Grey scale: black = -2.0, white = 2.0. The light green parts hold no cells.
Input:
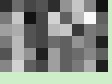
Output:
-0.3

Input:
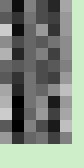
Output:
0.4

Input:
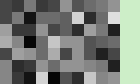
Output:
-1.5

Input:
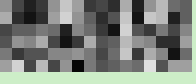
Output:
0.1

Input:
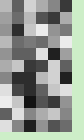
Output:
-0.1

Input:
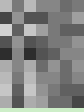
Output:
-0.5

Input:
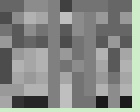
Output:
-0.4

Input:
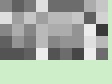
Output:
-1.1
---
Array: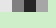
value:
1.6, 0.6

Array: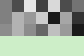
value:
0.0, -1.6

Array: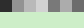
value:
-1.3, -0.3

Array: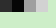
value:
-1.3, 1.3

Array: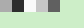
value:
0.7, -0.5

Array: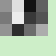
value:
0.3, 0.7

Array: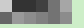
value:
1.2, 0.2
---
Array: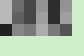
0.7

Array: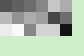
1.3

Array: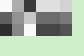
-0.9

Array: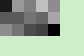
-0.8

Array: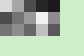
-0.4

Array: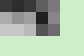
0.9

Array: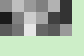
-0.4

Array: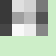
1.9

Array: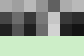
1.3
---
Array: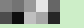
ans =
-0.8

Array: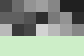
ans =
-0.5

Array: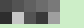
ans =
-1.3

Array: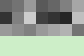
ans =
-1.2

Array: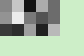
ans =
0.3

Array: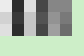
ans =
1.3
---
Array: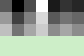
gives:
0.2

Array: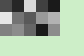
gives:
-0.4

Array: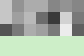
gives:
-0.1

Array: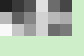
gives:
1.3

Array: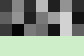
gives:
-1.7

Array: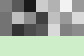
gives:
1.4

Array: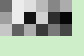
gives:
-1.1
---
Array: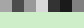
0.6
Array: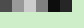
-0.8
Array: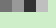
-0.2
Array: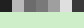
-1.5
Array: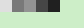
1.5
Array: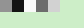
0.3
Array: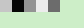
1.1
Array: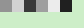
0.3
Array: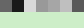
-0.4
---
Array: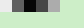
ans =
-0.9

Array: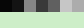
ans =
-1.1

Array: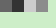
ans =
0.2

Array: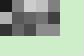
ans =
1.0

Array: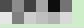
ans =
0.6

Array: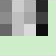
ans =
-1.4

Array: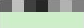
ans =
-1.4

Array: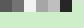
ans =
0.6

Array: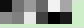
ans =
-0.4
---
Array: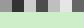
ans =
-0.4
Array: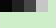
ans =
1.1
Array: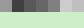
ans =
1.0
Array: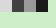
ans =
-1.6
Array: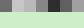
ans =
0.5
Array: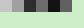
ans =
-0.5
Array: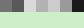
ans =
-1.6
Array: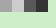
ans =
-1.2
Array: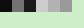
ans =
0.4
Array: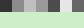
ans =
-0.4
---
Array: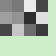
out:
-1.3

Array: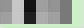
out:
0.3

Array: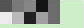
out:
-1.7

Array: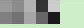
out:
-1.2

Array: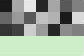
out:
-1.6

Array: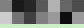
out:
-0.4
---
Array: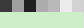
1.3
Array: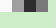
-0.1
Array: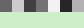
0.8
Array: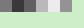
0.3
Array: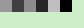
-2.0
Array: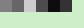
-1.2
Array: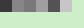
1.1
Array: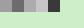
-1.1
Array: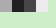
1.7
